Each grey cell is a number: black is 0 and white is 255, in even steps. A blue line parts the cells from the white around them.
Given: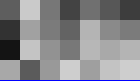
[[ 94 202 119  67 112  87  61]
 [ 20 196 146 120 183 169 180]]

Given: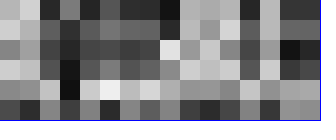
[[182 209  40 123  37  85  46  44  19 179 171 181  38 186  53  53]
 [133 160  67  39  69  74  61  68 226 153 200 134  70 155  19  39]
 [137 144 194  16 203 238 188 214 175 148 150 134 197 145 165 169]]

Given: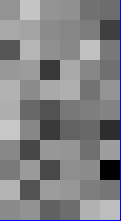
[[147 197 148 145 114 108]
 [ 86 181 144 136 193 120]
 [178 140 169 175 115 148]
 [199 135  58  98 104  45]
 [122 154  72 142 140   2]
 [138 146  97 109 177 189]]

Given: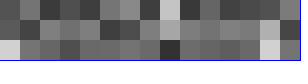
[[ 83 116  59  79  62 117 137  62 196  57 101  66  74  81 123]
 [209 116 102  79 105 106 115 106  50 108 101  94 105 209 116]]

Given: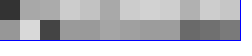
[[ 51 168 171 204 194 169 204 210 206 177 205 198]]

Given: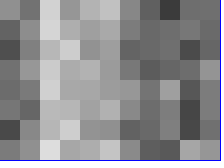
[[144 114 210 150 179 193 135  96  59 110 111]
 [ 79 128 183 205 146 158 100 105 111  75 102]
 [108 122 208 168 167 156 151 116 159  87 124]
 [ 73 136 182 206 147 144  98 105 127  72 112]]
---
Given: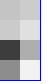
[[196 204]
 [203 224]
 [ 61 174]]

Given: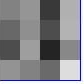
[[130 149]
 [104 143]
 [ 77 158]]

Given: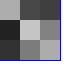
[[173  72]
 [ 34 197]
 [ 50 124]]

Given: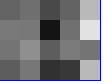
[[100 111]
 [121 120]
 [116 143]]

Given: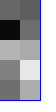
[[103  94]
 [ 10 110]
 [180 170]]

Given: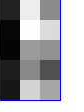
[[ 34 237]
 [  7 254]
 [  5 154]]
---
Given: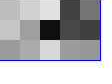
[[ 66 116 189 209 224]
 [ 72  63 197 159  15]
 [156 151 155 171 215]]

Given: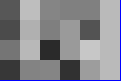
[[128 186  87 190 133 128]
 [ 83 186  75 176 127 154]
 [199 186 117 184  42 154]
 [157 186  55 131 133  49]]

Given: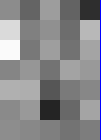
[[ 99  46 140 100 157]
 [109 184 218 128 144]
 [114 164 250 120 158]
 [163 153 133 150 115]
 [122 135 176 174  86]
 [104 164 138 153  36]
 [115 125 141 136 127]]

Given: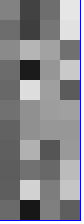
[[110 230 130  66]
 [118 225 109  62]
 [162 112 138 181]
 [150 201 108  27]
 [159  91 104 221]
 [157 160 113 144]
 [151 151  98 144]
 [ 85 153  95 177]
 [104 187  93 113]
 [125 197  94 210]
 [127  94 106  23]]

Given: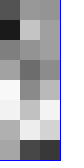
[[152 148  83]
 [196 160  26]
 [147 159 127]
 [109 140 162]
 [138 185 248]
 [193 243 242]
 [237 211 176]
 [ 71  56 166]]

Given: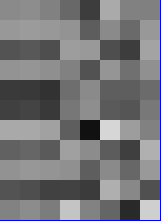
[[129 128 138 141 129 104  61 170]
 [106 152 152 155 152 147  93 138]
 [ 61 163  83  88  78 157 153  78]
 [112 144 147 149 143 129  82 149]
 [ 94 107  58  57  50 110 138  94]
 [ 85 120  64  68  57 119 142  90]
 [157 129 169 168 161  94  17 214]
 [ 63 176  97 102  90 160 140  92]
 [103 153 146 151 148 144  94 138]
 [136  80  83  78  65  66  59 175]
 [ 41 207 130 140 124 196 130 101]]
